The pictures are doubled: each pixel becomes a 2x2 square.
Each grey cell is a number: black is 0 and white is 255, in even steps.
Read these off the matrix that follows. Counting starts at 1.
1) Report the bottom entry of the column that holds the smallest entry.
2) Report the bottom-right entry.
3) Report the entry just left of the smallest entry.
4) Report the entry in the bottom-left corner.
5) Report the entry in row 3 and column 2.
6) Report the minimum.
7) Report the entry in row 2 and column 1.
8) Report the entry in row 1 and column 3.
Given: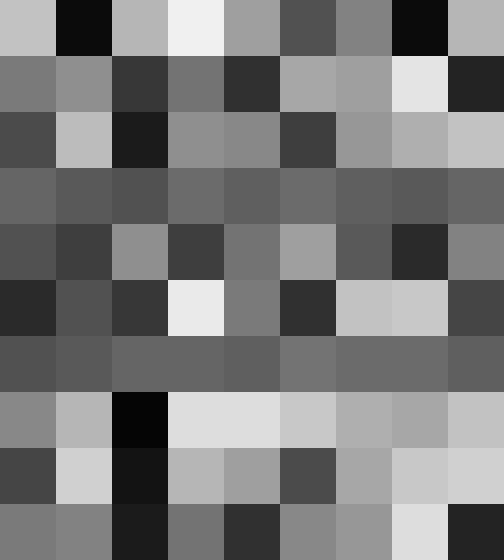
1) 27
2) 35
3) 182
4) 122
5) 188
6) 5
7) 122
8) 182

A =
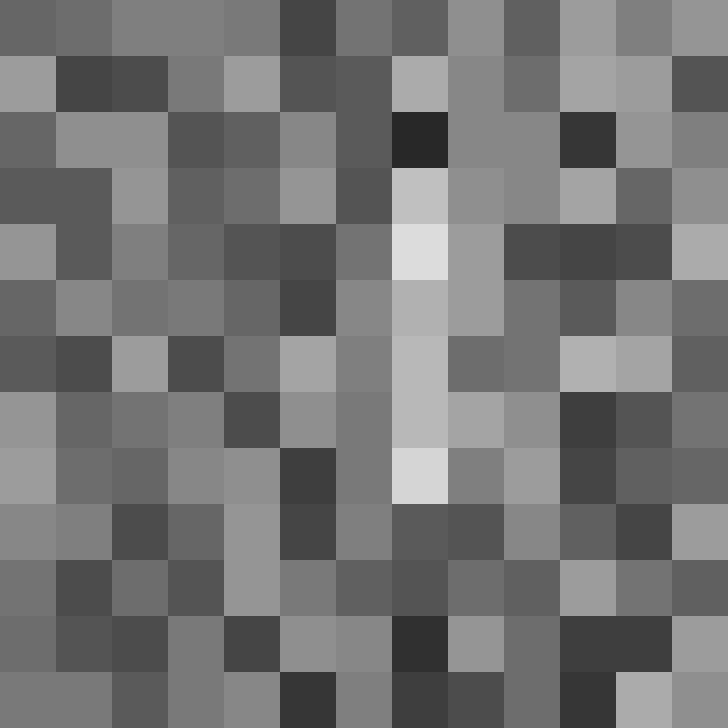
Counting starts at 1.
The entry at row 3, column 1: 102
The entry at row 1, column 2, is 109
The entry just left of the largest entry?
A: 115
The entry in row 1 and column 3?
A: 127
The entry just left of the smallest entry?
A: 90
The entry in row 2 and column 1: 156
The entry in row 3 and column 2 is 143
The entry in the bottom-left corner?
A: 121
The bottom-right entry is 143
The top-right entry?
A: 149
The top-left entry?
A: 102
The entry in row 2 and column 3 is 76
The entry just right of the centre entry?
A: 184
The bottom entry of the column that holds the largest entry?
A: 62
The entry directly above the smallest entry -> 171
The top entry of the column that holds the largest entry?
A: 96
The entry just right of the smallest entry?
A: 135
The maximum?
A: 220
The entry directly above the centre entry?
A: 135
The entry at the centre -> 127

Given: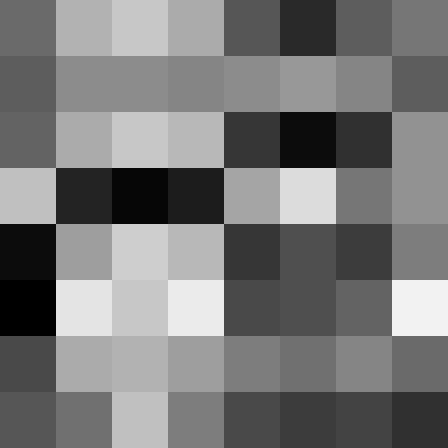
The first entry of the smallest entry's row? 0
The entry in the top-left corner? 106
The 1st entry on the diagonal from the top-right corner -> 118
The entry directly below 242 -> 106
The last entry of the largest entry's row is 242
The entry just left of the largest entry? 99
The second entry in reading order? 178
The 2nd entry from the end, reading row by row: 67
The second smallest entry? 6
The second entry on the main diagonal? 140
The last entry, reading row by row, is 48
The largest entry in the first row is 199
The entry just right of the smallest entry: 228
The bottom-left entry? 86
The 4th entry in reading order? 171
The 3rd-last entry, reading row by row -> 60
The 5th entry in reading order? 86

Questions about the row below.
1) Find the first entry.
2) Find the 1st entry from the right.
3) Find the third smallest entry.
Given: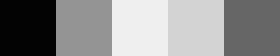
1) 3
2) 102
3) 148

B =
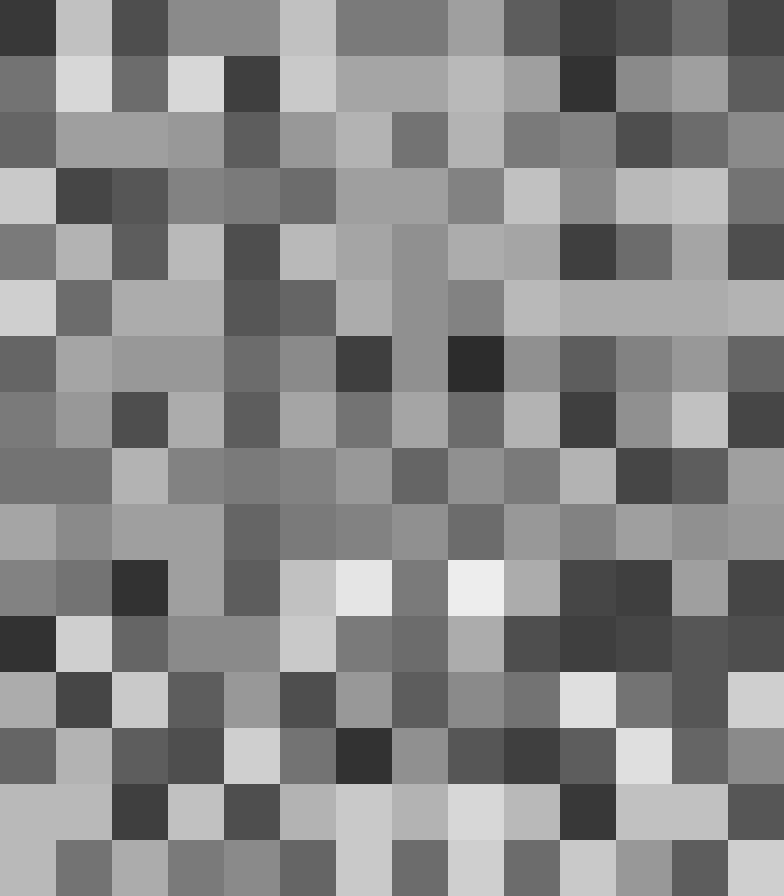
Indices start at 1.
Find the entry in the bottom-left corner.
185
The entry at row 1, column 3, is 78
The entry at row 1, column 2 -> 193
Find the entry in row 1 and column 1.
56
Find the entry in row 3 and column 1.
101
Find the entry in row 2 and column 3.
108
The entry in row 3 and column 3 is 159
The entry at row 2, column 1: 115
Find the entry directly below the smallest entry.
108
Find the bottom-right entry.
207
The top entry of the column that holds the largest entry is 159
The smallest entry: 44
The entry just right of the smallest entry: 144
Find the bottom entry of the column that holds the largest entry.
207
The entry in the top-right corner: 70
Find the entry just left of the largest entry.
122
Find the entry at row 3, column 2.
159
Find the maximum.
237
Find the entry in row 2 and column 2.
215
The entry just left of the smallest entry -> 144
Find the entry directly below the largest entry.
172

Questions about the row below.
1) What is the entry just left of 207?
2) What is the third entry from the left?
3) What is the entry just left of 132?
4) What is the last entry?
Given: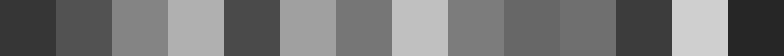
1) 60
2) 132
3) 82
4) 38

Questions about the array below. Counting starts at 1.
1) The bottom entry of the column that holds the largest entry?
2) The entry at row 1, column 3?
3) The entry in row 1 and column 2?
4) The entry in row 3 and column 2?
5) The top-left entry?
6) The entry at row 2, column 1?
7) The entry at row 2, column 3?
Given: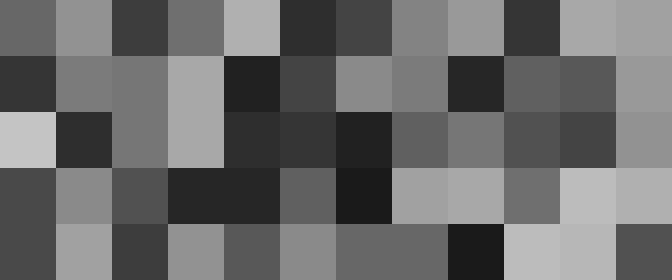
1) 74
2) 61
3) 145
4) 46
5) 102
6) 53
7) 118

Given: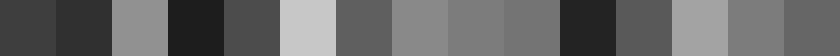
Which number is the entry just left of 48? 62
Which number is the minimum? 29

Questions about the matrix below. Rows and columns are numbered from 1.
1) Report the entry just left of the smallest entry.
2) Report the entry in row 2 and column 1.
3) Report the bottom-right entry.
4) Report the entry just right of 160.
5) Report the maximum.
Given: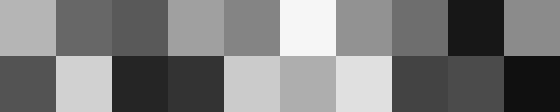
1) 75
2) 83
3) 16
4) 132
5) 246

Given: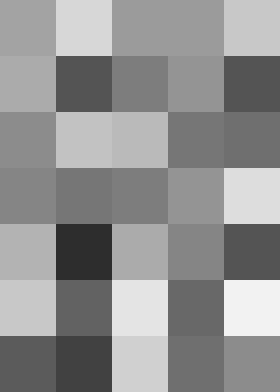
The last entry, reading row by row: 140
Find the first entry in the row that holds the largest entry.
200
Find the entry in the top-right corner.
200
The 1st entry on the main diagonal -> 163
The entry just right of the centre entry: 148
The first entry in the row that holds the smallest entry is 179
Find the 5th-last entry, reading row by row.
91
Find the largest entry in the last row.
208
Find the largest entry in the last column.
242

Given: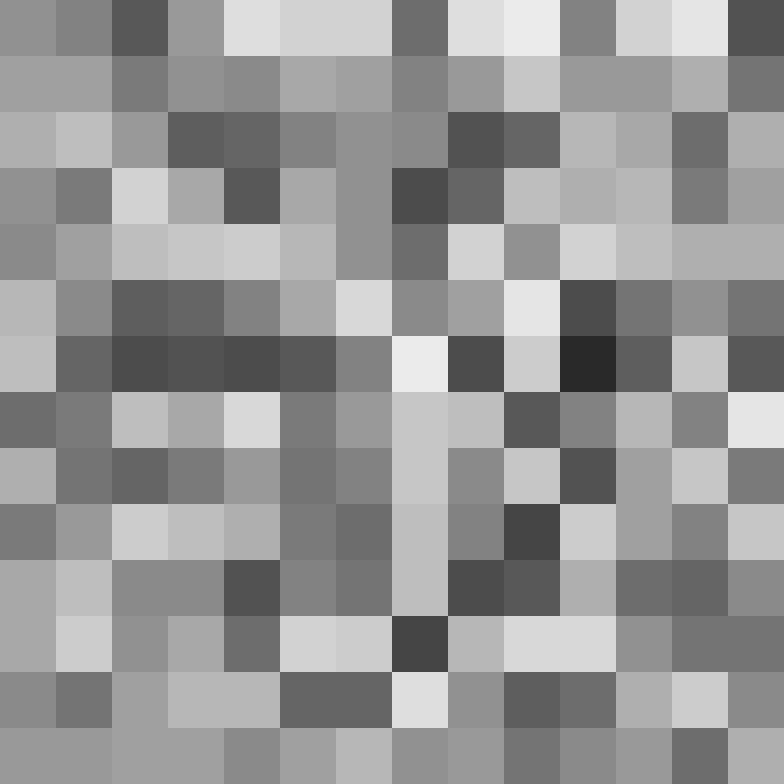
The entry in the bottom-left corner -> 153
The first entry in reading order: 145
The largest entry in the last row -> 183
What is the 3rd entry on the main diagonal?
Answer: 153
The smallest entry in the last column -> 82
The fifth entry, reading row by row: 222
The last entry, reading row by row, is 175
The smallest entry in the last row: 109
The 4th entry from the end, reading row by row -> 138
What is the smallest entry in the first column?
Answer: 109
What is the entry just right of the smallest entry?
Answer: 94
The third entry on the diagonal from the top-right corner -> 168
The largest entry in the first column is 190
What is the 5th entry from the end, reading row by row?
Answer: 116
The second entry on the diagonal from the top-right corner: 175
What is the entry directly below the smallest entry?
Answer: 130
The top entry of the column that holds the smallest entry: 130
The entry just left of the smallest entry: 204
